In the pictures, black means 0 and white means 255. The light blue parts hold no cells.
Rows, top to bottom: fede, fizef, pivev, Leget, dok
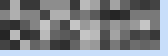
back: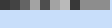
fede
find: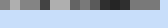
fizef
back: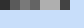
fizef
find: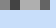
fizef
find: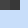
fede

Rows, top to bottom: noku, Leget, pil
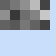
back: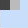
noku
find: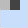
noku
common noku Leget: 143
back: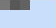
pil
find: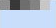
Leget

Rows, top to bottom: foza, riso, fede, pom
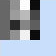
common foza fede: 103
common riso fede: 103

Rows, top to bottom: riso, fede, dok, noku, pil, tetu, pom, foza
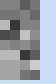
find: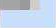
pom
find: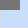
fede
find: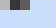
tetu
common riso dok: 129
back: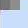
pil

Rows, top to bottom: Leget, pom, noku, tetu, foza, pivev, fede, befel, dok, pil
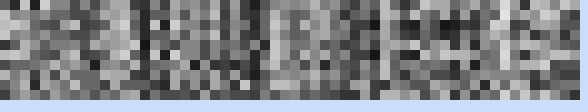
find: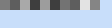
pom
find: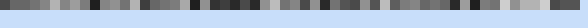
fede
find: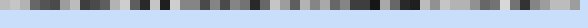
pivev
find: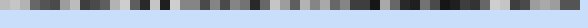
noku
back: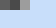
pil
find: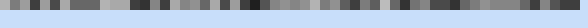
befel
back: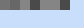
foza

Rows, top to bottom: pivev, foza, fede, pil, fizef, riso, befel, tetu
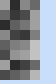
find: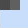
tetu
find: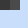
foza

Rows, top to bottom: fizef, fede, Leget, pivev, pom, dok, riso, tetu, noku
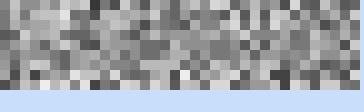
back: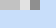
tetu
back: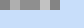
dok

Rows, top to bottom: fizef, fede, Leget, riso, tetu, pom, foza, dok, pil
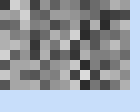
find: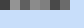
fizef
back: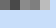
Leget
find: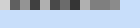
pom
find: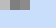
Leget

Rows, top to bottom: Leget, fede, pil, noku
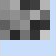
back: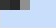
pil
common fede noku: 126
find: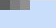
pil
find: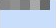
fede
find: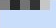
noku
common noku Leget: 51
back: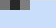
noku

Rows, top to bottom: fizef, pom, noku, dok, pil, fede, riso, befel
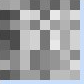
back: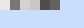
pil
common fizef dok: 168
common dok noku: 210

